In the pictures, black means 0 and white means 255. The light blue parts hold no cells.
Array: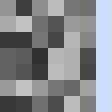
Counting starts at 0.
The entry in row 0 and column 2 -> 141
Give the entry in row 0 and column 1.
62
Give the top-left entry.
148
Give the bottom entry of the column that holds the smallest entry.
113
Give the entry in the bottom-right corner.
126
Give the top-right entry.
113
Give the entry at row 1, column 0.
169
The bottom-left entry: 56
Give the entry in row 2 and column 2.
119
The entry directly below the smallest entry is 56

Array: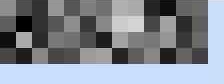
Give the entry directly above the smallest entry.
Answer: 78
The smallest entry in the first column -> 15
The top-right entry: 106
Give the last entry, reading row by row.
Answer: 65
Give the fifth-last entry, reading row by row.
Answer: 94
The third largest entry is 176
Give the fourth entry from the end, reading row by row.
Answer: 135
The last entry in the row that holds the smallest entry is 94
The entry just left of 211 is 204
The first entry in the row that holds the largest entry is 94
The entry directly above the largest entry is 170
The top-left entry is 141
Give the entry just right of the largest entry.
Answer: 71
